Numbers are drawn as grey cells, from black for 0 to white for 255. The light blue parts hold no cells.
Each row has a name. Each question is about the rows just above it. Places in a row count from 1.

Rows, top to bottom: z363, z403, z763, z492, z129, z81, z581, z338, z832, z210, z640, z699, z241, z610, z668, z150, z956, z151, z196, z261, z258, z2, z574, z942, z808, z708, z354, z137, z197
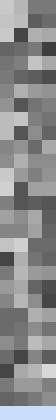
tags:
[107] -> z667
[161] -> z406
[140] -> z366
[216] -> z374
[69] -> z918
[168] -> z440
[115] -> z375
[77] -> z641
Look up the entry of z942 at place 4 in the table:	z375
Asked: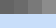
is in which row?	z197

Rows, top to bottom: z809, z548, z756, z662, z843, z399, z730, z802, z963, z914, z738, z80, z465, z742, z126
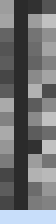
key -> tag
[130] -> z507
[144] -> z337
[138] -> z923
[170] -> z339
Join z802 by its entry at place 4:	z923
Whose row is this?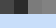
z126
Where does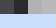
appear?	z465
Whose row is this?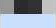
z738
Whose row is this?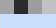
z548

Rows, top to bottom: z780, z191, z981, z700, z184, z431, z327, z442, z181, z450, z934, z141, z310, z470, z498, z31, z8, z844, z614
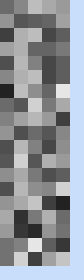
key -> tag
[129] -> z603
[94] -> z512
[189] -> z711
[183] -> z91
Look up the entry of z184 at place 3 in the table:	z603
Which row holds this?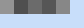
z450
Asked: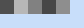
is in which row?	z934
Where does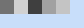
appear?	z614

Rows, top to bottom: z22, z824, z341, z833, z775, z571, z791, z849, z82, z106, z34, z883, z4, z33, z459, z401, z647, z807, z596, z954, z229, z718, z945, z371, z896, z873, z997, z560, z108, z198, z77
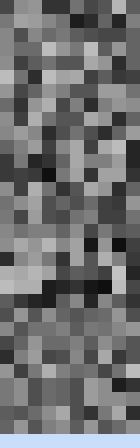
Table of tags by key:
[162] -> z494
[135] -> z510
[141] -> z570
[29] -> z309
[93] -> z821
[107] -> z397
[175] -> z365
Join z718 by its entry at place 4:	z309
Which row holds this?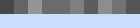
z896
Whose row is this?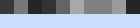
z883
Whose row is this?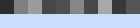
z873
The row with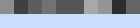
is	z775

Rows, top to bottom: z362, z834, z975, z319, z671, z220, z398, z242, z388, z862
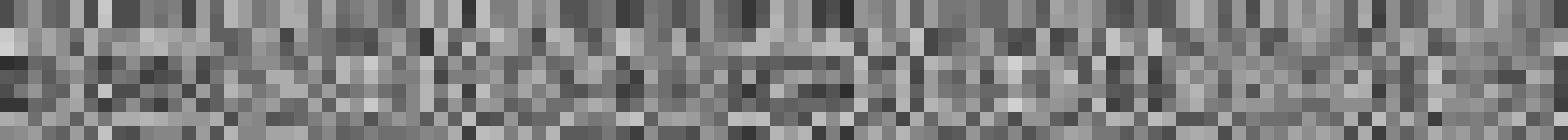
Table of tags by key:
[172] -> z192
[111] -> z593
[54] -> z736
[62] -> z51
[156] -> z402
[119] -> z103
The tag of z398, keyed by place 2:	z103
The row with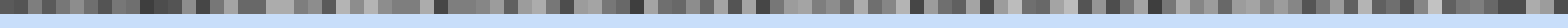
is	z220

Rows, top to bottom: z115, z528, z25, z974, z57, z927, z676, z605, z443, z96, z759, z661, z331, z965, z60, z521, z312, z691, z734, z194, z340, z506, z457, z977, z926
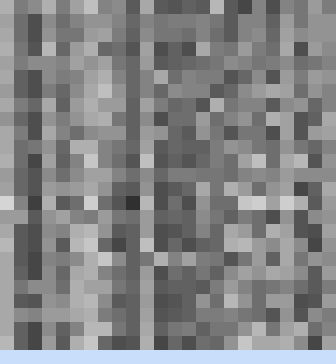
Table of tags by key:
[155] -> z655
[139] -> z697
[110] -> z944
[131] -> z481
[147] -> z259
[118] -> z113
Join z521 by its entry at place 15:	z697
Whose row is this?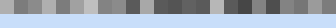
z115
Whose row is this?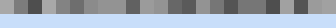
z96
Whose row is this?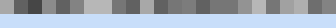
z977
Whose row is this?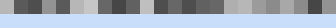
z691
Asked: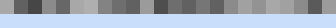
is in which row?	z194

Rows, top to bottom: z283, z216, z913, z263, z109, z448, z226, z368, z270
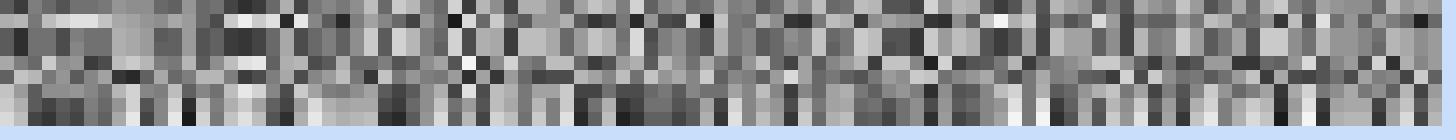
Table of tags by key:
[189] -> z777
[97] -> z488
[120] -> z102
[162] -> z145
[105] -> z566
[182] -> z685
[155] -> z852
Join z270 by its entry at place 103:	z685
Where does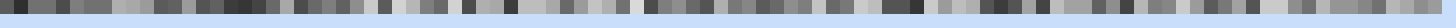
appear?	z913
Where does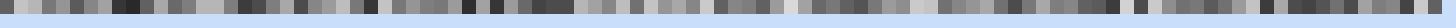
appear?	z448
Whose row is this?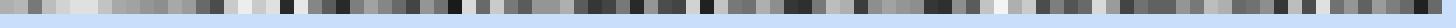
z216

